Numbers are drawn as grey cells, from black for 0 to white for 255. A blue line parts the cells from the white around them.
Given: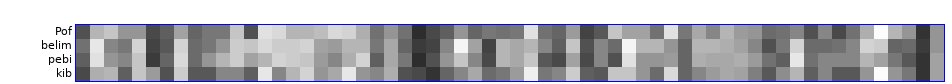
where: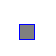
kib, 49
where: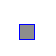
kib, 51
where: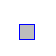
Pof, 18

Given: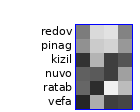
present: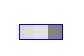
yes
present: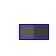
yes
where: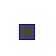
vefa, 4
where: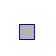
kizil, 2
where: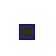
ratab, 2
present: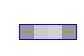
no

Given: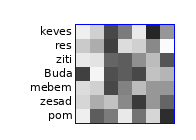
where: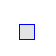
ziti, 2
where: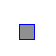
ziti, 5
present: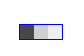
no
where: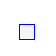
Buda, 2
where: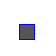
ziti, 7

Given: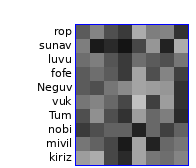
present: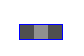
yes
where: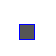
luvu, 3
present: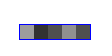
no
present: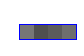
no

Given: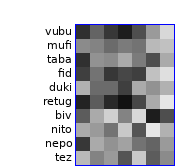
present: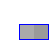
yes
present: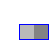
yes
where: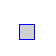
biv, 3
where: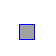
nepo, 4
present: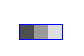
no

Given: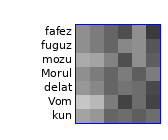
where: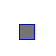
delat, 4
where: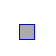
mozu, 1
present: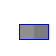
yes

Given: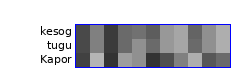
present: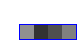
yes
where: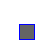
kesog, 9

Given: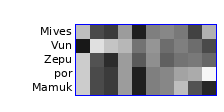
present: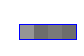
no
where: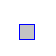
Vun, 3
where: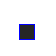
Mamuk, 10
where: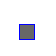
Zepu, 10

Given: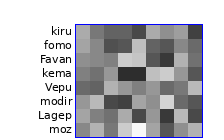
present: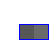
no
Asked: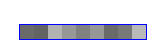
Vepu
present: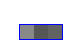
no
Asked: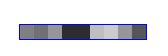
kema
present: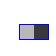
no
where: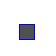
fomo, 3
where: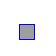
kiru, 8

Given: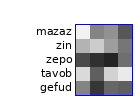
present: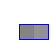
yes
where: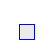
tavob, 4
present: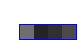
no
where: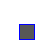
mazaz, 4
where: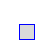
tavob, 1

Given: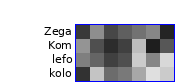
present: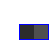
no
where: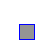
Kom, 1

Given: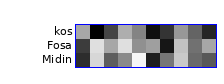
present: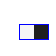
yes
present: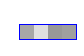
no
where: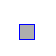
kos, 4
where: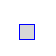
Midin, 2
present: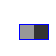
no

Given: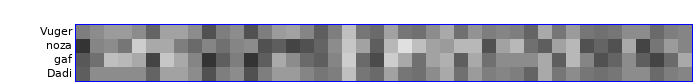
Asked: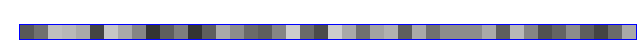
gaf
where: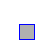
gaf, 27
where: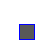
gaf, 1
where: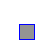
Vuger, 29

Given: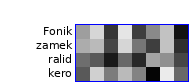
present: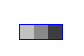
no
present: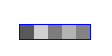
no

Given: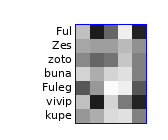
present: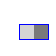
yes
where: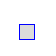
kupe, 3
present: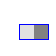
yes
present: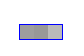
no

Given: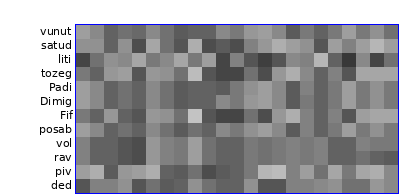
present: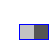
yes
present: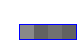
yes
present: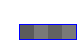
yes
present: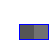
yes
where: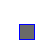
vunut, 5

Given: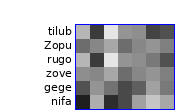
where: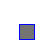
gege, 3
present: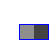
yes
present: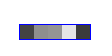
no
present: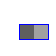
yes

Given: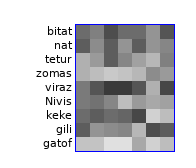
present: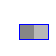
yes
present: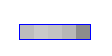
yes
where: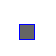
keke, 4
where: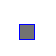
Nivis, 2

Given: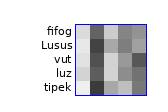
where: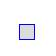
fifog, 1
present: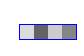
yes

